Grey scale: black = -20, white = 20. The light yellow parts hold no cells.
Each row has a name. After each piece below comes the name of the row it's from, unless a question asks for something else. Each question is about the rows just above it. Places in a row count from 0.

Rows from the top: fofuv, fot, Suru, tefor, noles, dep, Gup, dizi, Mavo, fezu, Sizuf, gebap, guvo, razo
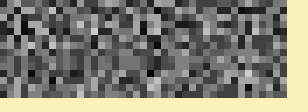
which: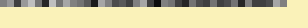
Gup
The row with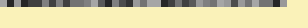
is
Suru
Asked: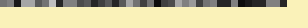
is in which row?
fot
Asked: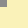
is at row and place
noles, 38
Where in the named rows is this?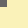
Mavo, 15
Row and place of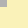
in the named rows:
noles, 6
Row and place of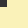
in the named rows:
Suru, 18

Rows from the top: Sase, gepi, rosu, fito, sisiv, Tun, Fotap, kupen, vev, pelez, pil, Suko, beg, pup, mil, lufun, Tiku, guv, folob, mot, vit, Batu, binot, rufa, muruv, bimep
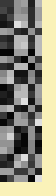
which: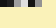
mil
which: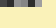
gepi
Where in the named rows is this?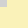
mot, 1
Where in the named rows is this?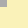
Batu, 0

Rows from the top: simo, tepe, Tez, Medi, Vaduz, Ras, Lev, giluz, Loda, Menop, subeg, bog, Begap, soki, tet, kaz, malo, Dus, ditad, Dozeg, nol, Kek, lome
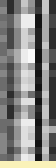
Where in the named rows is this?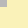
Dozeg, 6
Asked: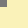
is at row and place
Medi, 0
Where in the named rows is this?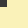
tepe, 5

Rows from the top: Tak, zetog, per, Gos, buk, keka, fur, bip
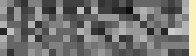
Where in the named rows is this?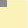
per, 23
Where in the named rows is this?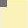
fur, 13

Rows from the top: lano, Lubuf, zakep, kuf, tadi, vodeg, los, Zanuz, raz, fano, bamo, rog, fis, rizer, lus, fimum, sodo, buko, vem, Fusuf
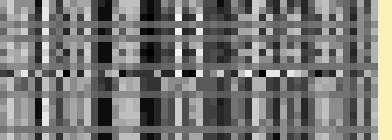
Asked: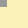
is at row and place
buko, 2
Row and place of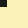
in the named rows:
lus, 31
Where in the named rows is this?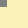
rizer, 42
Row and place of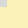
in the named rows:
lano, 6

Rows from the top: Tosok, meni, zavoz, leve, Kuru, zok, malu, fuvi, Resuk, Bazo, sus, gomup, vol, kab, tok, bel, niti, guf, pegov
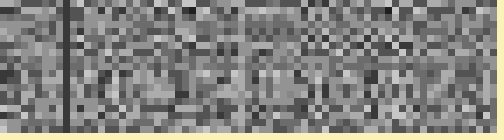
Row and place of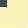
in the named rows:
fuvi, 43
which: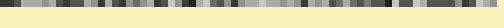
meni
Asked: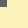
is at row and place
tok, 1
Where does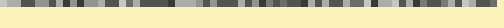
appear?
bel
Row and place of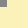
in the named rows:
kab, 41
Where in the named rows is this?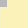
Kuru, 46
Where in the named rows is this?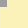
Kuru, 58

